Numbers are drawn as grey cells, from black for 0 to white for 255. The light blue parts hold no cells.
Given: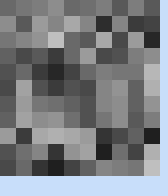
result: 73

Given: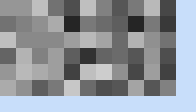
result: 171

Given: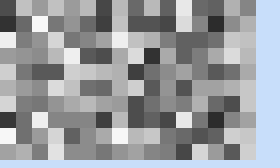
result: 162

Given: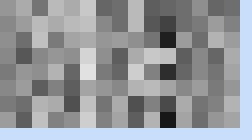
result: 156

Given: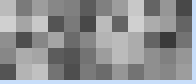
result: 84

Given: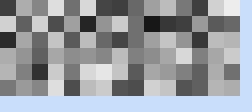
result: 120

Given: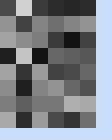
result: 169
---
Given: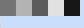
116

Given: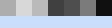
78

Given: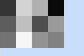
78

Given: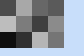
63

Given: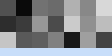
45

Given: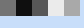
115
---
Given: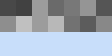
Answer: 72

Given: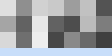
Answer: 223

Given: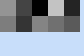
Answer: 148

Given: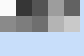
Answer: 250

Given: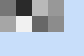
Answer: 118

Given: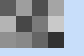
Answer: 93

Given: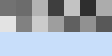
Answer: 114
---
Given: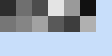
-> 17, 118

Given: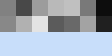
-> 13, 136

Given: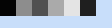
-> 31, 4

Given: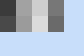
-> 119, 73

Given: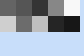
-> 248, 207

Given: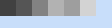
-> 211, 65

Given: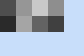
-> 142, 42

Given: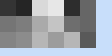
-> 102, 132
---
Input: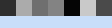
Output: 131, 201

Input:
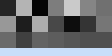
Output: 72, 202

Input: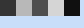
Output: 78, 213

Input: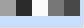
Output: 249, 249

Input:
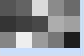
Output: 71, 238

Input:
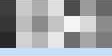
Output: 196, 244
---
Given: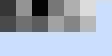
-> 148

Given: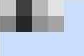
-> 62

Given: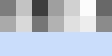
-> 195

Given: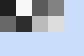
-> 249

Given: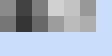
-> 67

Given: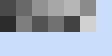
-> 106

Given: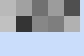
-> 161

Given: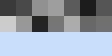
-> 73

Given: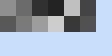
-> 107
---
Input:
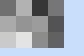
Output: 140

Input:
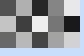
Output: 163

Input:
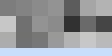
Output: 199

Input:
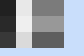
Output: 94

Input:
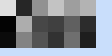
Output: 111

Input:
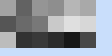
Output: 23

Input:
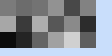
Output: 208
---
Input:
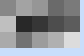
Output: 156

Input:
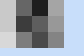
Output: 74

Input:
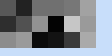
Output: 11

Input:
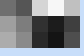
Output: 41

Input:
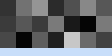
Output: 94

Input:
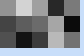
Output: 60

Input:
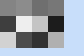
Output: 50

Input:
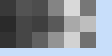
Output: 97

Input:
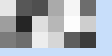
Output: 237
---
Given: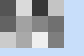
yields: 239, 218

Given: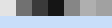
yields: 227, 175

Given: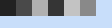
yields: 195, 176

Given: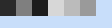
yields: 215, 187

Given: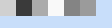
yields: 249, 208

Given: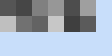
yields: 199, 191

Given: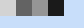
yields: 211, 149

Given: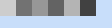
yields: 205, 180
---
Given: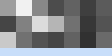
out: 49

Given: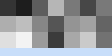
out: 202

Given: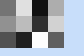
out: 253

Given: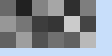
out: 97

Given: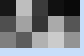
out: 203

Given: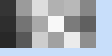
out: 235

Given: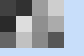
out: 137

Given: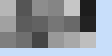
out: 168
